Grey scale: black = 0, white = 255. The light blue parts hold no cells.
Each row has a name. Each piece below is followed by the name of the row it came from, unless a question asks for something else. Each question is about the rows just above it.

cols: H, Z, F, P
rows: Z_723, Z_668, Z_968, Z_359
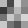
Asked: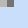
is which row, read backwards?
Z_668
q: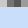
Z_359
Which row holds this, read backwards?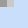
Z_968
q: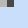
Z_723
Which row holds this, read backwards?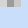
Z_968

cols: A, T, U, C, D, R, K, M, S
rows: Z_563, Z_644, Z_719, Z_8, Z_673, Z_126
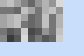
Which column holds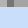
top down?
A
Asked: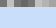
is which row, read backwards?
Z_8

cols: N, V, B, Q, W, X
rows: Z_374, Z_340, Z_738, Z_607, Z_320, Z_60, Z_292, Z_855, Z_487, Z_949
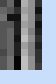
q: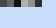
Z_374
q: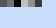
Z_949
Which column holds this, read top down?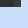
X

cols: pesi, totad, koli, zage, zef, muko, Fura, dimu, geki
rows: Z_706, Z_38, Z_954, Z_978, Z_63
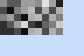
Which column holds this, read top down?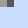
totad
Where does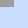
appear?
Z_706
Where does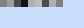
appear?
Z_954
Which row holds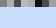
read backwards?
Z_954

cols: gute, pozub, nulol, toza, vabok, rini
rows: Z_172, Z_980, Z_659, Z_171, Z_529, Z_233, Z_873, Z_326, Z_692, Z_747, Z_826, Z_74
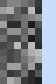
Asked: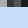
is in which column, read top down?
rini
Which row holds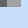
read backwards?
Z_747
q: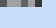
Z_747
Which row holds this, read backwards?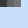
Z_172
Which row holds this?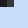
Z_233

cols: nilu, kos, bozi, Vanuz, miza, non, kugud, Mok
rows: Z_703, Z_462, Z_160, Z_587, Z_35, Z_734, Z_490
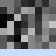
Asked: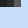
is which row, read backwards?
Z_703
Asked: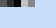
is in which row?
Z_734
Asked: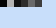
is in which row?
Z_587
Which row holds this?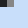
Z_490

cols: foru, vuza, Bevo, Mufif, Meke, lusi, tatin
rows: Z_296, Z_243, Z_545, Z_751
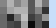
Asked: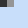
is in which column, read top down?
tatin
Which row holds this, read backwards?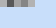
Z_296

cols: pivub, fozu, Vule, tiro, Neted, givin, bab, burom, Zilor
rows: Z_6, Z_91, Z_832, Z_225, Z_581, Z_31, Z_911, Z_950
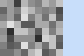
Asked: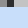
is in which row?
Z_581
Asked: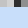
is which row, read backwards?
Z_31
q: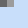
Z_91
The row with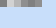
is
Z_91
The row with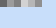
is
Z_91
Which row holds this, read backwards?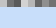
Z_950
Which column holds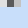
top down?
tiro

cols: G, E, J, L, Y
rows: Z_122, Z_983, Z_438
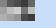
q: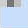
Z_983
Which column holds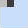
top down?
Y

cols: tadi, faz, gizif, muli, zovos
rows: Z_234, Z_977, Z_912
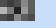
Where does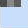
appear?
Z_234
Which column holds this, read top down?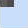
zovos
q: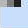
Z_977

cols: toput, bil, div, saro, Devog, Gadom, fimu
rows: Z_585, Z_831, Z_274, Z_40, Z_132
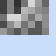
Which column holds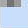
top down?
Devog
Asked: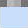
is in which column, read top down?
saro
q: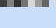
Z_585
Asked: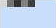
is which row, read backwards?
Z_585

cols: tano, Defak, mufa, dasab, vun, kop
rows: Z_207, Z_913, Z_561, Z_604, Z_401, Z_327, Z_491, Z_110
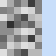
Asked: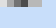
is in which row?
Z_110
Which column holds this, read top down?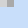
Defak

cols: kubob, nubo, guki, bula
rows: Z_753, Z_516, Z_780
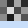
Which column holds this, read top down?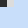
nubo
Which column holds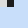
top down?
nubo
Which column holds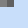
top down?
kubob
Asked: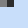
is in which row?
Z_753

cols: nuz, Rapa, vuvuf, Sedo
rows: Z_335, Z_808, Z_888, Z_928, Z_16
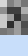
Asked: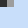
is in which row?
Z_928
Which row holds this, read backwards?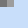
Z_335
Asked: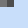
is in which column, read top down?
Sedo
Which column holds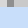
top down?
nuz
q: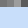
Z_16

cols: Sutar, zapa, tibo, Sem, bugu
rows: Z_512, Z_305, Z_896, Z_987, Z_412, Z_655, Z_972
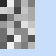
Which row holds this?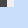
Z_655
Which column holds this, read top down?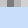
zapa
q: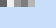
Z_972
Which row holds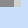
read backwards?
Z_412
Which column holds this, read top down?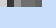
Sutar
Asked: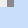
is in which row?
Z_655
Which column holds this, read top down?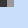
Sutar

